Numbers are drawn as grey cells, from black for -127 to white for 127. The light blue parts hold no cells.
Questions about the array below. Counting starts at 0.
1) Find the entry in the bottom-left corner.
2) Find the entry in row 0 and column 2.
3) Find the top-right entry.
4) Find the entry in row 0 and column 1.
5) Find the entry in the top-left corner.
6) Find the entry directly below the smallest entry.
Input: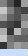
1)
-75
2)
-90
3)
30
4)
-45
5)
0
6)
-45

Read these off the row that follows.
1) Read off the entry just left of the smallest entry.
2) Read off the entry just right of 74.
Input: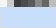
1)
74
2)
-65

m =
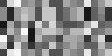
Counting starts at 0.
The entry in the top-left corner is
-59
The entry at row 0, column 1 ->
86
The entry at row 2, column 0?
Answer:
10
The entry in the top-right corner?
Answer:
70
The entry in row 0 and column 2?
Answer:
118
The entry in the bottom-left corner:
-59
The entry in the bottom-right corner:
70
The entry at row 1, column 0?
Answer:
10
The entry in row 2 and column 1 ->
-89
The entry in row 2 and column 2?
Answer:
26

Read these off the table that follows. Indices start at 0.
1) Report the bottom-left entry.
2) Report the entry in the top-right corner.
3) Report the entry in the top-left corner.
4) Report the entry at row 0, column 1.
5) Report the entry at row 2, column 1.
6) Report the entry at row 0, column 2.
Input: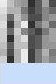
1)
78
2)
-50
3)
106
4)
63
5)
-21
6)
33

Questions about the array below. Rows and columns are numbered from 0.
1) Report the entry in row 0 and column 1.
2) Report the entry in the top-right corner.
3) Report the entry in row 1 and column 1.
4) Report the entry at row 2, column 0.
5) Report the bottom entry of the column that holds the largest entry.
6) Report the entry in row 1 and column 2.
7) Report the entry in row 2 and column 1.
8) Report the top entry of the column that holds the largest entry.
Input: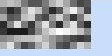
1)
64
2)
-41
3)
-84
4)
39
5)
-41
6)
-56
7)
-41
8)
80

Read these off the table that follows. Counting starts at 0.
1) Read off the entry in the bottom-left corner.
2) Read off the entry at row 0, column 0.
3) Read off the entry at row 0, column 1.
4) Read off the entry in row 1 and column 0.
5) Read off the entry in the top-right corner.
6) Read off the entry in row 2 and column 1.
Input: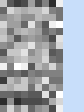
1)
1
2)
71
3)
-38
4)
-23
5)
112
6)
31

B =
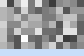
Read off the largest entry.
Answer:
126
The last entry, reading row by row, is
9
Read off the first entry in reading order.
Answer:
98
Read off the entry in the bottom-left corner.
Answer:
53
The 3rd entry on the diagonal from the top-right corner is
67
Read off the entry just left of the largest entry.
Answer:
-42
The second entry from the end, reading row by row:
-17
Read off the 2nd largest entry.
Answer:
110
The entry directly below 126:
53
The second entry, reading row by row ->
-56
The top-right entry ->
-42
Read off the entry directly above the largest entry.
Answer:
23
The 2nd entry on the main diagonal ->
38
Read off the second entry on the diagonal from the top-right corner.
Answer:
23
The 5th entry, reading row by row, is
-4
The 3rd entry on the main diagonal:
67

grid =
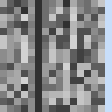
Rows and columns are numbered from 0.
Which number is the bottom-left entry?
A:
41
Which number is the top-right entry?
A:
69
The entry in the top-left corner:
41
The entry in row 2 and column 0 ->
54
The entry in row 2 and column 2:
-17
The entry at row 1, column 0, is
-33
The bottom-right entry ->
69
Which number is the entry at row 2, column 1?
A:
27
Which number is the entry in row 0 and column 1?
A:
-33
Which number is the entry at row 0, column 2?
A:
-63

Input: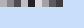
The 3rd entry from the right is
35
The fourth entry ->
64
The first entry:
51

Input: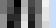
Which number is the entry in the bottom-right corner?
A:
85
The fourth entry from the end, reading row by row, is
101
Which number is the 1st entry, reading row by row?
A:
-11
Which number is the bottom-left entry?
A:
20
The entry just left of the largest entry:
-23
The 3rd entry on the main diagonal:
-84
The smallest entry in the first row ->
-127
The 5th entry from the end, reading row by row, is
-68

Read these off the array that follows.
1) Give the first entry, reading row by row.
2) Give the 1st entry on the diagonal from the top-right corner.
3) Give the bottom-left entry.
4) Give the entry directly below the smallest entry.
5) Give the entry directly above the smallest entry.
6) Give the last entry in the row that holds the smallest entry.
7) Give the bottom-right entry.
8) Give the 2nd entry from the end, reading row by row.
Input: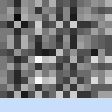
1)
-6
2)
47
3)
-45
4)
47
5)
-45
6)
62
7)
32
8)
32

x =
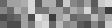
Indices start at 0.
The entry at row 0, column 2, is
33
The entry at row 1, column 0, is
7
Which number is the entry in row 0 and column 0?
-23
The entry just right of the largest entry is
73
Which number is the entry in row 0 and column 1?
33
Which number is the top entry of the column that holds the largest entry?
-36
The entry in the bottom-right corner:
73
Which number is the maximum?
99
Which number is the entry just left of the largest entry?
-51
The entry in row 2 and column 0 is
-51
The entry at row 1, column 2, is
45
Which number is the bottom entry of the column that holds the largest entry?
73
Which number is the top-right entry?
87
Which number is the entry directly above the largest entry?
-9
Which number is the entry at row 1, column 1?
-23

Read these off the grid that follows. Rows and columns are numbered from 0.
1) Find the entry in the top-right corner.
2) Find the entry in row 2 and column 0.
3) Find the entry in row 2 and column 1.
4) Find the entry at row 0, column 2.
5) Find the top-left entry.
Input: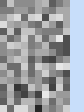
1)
26
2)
26
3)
67
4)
12
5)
-18
